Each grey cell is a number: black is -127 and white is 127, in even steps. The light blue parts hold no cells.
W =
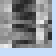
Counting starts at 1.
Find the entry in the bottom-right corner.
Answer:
11
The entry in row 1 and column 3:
38
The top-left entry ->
23
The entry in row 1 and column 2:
38
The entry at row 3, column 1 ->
38
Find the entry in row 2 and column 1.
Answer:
38
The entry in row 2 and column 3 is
68
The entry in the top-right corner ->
-3
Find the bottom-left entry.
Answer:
93
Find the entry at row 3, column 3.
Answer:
80

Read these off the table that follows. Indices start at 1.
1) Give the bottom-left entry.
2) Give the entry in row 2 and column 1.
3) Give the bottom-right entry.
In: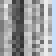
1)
11
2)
39
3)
94

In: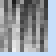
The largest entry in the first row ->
39
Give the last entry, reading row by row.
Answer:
39
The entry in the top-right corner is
-75
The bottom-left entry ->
27
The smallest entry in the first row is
-100
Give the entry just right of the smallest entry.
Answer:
-31
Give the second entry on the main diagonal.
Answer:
-45
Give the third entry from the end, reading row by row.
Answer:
39
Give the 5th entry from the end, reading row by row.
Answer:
69
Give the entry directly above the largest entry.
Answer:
97
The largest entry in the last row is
110
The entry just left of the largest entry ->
-16
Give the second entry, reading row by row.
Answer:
-45
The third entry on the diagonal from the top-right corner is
-2
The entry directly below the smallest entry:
-75

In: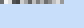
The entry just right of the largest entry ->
92
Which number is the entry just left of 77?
-58

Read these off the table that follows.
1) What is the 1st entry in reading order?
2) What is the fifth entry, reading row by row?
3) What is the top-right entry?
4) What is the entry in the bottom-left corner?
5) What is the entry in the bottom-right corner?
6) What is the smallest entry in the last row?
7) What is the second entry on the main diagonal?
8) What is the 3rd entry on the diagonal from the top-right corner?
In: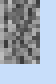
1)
16
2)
-13
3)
-67
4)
44
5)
-13
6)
-67
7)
3
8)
-67

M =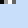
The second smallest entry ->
-27
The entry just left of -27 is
124
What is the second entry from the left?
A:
31

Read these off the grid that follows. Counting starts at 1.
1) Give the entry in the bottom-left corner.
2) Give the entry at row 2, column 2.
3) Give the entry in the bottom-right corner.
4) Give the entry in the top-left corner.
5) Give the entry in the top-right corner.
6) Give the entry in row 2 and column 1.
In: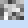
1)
1
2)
84
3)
-64
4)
42
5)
70
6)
1
